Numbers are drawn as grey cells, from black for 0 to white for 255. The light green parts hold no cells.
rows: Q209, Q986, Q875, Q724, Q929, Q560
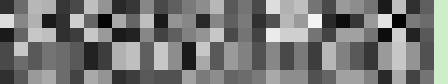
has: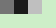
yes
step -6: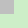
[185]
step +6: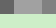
[107 167 167 135]
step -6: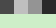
[ 67 185 142  35]
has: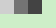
yes
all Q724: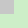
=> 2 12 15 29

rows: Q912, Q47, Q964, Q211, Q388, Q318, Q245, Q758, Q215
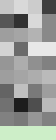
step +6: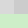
[223 210]
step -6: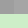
[152 159]

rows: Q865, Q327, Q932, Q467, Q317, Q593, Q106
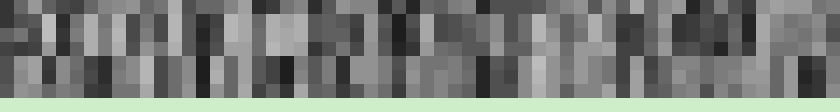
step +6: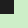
[36]
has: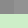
yes
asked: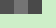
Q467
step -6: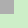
[168]
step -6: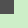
[74]
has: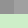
yes
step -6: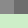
[132 103]

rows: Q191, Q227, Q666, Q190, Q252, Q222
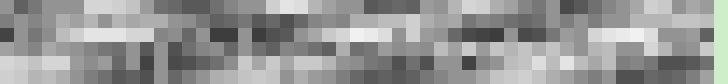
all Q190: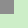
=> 16 29 31 49
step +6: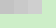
[201 207 213]
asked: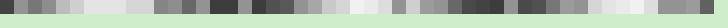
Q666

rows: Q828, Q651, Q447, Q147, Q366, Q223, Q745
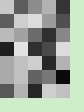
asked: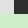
Q147
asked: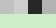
Q366

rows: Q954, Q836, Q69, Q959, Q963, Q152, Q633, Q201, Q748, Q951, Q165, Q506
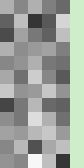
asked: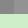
Q963
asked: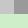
Q951
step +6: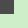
[81]
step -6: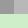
[148 178]
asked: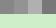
Q963

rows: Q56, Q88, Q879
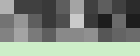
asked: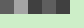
Q56
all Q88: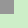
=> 2
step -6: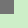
[109]
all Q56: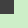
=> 2 3 7 9
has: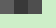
yes

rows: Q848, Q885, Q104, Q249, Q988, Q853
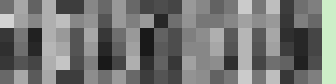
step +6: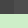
[75 83]
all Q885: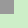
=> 9 11 20

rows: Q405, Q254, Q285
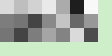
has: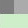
no
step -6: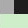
[165  24]
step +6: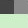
[ 74 143]
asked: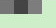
Q285

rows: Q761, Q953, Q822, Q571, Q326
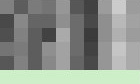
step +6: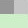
[156 203]
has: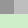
yes
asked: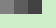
Q822
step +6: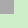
[176]
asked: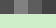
Q822
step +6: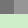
[122 156]
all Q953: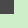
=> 1 7

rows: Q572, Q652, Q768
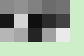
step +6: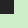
[42]
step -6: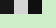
[ 17 206   9]

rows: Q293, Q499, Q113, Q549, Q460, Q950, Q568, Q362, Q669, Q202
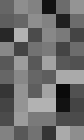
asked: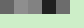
Q499
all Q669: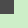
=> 1 5 6
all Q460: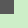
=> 1 3 5
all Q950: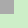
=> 5 6
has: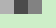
no

